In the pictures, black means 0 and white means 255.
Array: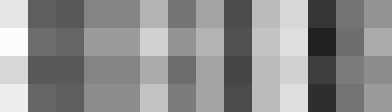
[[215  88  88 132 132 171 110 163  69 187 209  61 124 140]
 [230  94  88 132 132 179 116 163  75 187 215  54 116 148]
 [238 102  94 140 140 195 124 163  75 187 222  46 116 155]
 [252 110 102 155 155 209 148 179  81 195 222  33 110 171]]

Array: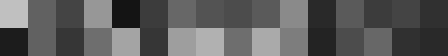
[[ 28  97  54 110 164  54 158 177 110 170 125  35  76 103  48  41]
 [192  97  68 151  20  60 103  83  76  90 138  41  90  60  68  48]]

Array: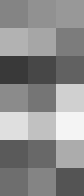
[[ 57  71  97]
 [ 90 104 172]
 [110 132  84]
 [132 145 152]
 [139 117 208]
 [178 166 124]
 [223 193 244]]

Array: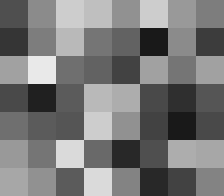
[[ 53 125 185 117  98  25 139  60]
 [ 73  32  91 185 173  73  47  85]
 [ 79 139 205 191 145 205 153 125]
 [111  91  85 205 145  66  25  73]
 [153 117 218 105  40  79 173 167]
 [161 233 111  98  66 161 117 161]
 [167 145  91 218 131  40  66 131]]

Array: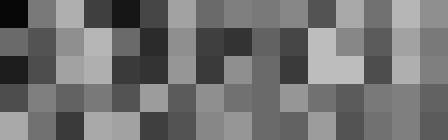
[[  7 121 175  64  22  70 162 106 127 121 135  83 169 113 182 143]
 [ 29  77 162 175  58  51 150  58 143 106  58 189 189  77 175 127]
 [ 77 127  98 121  83 156  91 143 113 106 150 113  91 121 127  98]
 [106  83 143 182 106  43 143  64  51  98  70 189 135  91 162 121]
 [169 113  58 169 162  64  83 135 150 106  98 156  83 113 127  91]]

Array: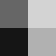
[[ 21 177]
 [102 211]]
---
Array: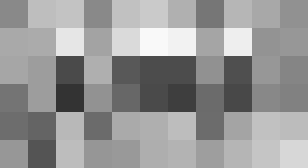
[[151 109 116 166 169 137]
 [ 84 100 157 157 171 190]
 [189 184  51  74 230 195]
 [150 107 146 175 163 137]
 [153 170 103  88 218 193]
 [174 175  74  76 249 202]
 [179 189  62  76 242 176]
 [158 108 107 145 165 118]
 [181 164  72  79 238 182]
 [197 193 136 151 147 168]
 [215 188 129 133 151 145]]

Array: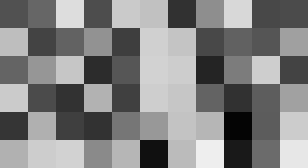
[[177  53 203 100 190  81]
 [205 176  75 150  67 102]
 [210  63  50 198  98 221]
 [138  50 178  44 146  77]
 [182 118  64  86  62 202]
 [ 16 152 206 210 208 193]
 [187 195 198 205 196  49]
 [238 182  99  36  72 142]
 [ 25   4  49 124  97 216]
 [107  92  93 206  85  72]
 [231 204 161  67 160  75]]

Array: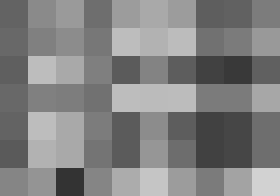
[[133  90  99 104  95 104  99]
 [148 178 189 128 189 128 138]
 [ 51 169 169 125 169 140 154]
 [133 116 124 113 127 119 110]
 [172  91  91 189  91 189 156]
 [197 150 140 187 131 178 169]
 [156 109  93 188  93 188 156]
 [123  65  65 123  65 113  94]
 [163  70  70 123  57 123  97]
 [210 110 110 167  96 153 124]]

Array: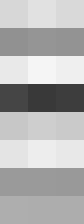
[[174 154 228 199  69 233 145 215]
 [173 154 237 206  57 245 149 225]
 [173 153 232 202  61 239 147 217]]

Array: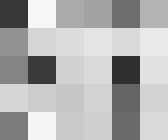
[[123 213 132 146  56]
 [245 204  58 213 247]
 [202 198 209 221 170]
 [207 210 217 228 162]
 [106 100  47 218 109]
 [217 211 225 233 179]]

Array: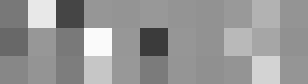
[[135 104 120]
 [148 151 232]
 [125 121  69]
 [198 250 150]
 [152 151 148]
 [123  59 152]
 [149 150 148]
 [144 146 146]
 [148 185 153]
 [211 166 178]
 [149 145 148]]

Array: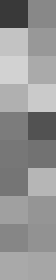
[[169 134 160 117 119 124 176 210 195  57]
 [166 146 149 182 114  82 202 170 152 136]]

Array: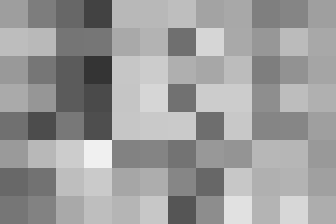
[[118 104 154 112 170 153 189 158]
 [130 114 184  76 150 118 185 125]
 [169 190 204 120  91  91 117 103]
 [190 202 240  78  74  52 118  66]
 [181 166 130 198 197 198 169 184]
 [199 173 132 201 214 204 179 184]
 [ 85 134 115 202 113 175 111 190]
 [141 103 152 110 204 167 214 163]
 [225 199 148 200 204 188 169 168]
 [180 176 183 133 142 126 151 127]
 [215 179 182 134 189 146 187 133]
 [173 160 153 159 176 165 168 159]]
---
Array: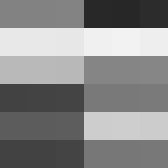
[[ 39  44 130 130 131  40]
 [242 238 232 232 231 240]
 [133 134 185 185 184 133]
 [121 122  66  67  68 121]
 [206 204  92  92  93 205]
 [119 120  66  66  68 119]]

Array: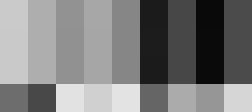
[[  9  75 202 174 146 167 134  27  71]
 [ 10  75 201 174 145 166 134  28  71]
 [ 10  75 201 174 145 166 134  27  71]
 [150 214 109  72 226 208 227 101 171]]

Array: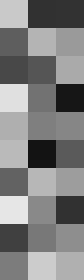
[[ 49  50 201]
 [180 154  94]
 [ 85 170  72]
 [114  22 224]
 [127 134 175]
 [ 19  90 186]
 [183 157  98]
 [137  49 230]
 [120 142  64]
 [204 176 124]]

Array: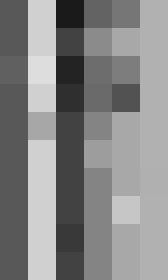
[[118 177  88 208  26  99]
 [168 177  88 208  66 139]
 [125 177  96 221  35 109]
 [ 82 177  88 208  47 106]
 [168 177  88 167  66 132]
 [168 177  88 208  66 157]
 [168 176  88 208  66 132]
 [198 177  88 208  66 132]
 [168 177  88 208  57 132]
 [168 177  88 208  66 132]]

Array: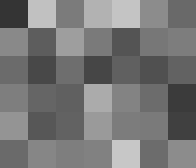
[[140 105  52 193 123 178 196]
 [119 125 137  93 158 122  84]
 [ 80  98 107  72 110  70  96]
 [108  59 126 101  96 171 131]
 [122  64 148  87  98 154 124]
 [108 140 106 134 126 129 199]]

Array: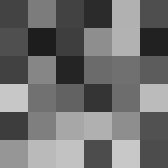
[[177  78  67 124  66  43]
 [178  33  79  29  62 142]
 [112  92  65 134  36 107]
 [109 187 199 113  98  52]
 [142  81  61 127 167 176]
 [200  76 150 186 194  76]]
